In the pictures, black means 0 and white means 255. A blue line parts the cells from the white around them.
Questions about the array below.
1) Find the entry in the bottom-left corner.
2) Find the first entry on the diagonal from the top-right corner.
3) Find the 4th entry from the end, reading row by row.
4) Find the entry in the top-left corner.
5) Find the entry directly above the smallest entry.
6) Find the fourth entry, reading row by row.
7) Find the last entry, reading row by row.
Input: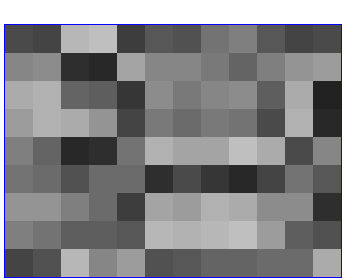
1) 68
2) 74
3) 100
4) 74
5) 156
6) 191
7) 171

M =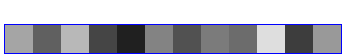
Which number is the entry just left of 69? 184
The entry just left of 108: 123

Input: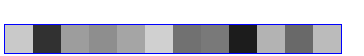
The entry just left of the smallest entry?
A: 121
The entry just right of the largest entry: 113

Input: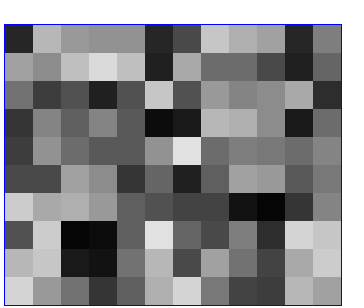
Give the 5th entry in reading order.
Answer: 146
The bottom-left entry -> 212
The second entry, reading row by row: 183
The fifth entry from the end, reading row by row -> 120
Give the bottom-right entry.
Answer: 161
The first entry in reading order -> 38
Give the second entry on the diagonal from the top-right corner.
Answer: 32
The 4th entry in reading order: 146
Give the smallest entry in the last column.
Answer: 45
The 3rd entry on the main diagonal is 81
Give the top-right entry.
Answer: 126
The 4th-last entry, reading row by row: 67
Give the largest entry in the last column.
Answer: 204
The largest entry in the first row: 198
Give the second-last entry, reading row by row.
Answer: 183
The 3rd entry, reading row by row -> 153
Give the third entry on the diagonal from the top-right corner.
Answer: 140

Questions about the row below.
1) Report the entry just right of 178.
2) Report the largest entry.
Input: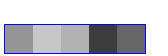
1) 60
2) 199

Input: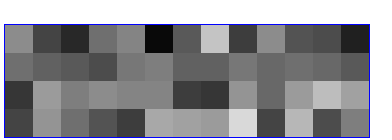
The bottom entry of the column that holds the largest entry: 217
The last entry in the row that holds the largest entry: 126
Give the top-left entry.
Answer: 140
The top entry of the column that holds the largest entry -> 61
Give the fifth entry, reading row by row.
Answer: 132
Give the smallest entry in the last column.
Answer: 32
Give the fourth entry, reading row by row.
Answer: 111
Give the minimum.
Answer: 9
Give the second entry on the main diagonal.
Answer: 97
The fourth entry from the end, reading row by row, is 68
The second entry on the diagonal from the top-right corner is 104
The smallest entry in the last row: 61
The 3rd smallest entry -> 40
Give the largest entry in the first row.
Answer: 196
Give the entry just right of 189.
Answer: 161
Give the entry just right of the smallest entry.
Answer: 89

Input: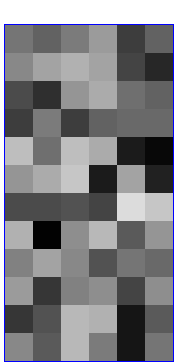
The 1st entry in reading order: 117
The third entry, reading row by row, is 123
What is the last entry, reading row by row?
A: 117
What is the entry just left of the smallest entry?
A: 177
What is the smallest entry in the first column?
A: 54
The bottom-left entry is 136
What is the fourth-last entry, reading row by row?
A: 184
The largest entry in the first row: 155
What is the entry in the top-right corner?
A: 98
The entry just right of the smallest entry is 142
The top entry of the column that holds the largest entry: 61
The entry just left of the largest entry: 68
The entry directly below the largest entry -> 90
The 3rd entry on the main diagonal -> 149
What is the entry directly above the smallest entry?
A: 75
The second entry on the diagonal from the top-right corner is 68
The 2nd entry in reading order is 98
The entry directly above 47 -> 163
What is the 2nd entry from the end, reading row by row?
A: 21
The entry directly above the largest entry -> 163
